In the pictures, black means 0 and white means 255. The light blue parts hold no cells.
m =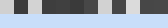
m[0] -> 208
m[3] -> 62
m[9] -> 219
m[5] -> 58

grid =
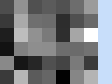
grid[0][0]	77
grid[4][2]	38
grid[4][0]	137
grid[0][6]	155
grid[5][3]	102
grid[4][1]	22
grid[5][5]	134
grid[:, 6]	[155, 105, 255, 114, 58, 180]
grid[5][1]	182
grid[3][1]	129

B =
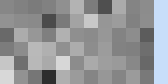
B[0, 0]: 135
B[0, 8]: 171
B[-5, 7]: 150
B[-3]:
[124, 140, 185, 176, 144, 172, 141, 156, 130, 128, 110]
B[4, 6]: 170
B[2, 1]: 172
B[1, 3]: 75
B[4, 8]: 154
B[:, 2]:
[123, 138, 151, 185, 184, 118]
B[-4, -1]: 92
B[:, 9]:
[132, 129, 141, 128, 136, 155]
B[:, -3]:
[171, 156, 131, 130, 154, 133]
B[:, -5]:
[124, 200, 139, 141, 170, 133]
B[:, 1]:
[129, 140, 172, 140, 111, 146]
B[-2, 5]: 140
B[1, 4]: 122

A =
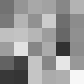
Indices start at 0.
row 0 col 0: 114
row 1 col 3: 204
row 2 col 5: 144
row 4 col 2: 197
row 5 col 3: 171
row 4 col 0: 98
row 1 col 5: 140
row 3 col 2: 134
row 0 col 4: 135
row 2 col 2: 182
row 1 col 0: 121

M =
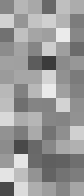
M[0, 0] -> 133
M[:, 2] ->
[168, 195, 165, 133, 92, 166, 184, 132, 182, 170, 104, 106, 147, 174]
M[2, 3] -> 159
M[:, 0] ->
[133, 209, 113, 140, 161, 155, 184, 190, 217, 146, 140, 153, 228, 73]
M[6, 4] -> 160
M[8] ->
[217, 172, 182, 134, 132, 146]
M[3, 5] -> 107
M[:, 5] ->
[172, 124, 135, 107, 151, 123, 130, 144, 146, 208, 177, 111, 125, 166]
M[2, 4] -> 235
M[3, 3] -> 206
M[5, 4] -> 145
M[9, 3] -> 115
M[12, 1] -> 190
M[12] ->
[228, 190, 147, 99, 115, 125]
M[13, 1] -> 220
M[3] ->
[140, 163, 133, 206, 159, 107]
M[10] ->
[140, 73, 104, 136, 169, 177]

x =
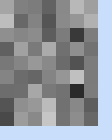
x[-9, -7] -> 165
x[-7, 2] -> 140
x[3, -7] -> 96
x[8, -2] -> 141
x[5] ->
[132, 108, 102, 132, 150, 192, 123]
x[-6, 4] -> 112
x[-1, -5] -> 137
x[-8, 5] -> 150
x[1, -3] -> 138
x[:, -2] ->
[184, 150, 57, 143, 82, 192, 42, 136, 141]
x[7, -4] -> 187
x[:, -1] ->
[159, 177, 125, 114, 124, 123, 124, 93, 103]
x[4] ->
[120, 133, 152, 137, 107, 82, 124]
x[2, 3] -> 93
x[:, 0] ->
[165, 189, 143, 96, 120, 132, 109, 84, 73]
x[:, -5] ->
[124, 131, 140, 122, 152, 102, 167, 152, 137]
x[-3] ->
[109, 110, 167, 121, 114, 42, 124]

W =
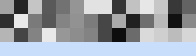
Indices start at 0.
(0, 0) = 164
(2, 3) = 232
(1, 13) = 137
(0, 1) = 36
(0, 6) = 226
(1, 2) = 122
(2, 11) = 207
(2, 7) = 70
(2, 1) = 69
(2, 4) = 151
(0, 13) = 99
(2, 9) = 107
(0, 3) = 89
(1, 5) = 146

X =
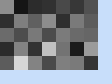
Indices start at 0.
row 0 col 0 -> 142
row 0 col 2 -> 44
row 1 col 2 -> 96
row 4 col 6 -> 52
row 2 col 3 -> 76
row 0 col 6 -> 81
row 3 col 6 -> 155
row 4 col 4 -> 127
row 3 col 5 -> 27
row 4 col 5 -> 122
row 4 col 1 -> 215
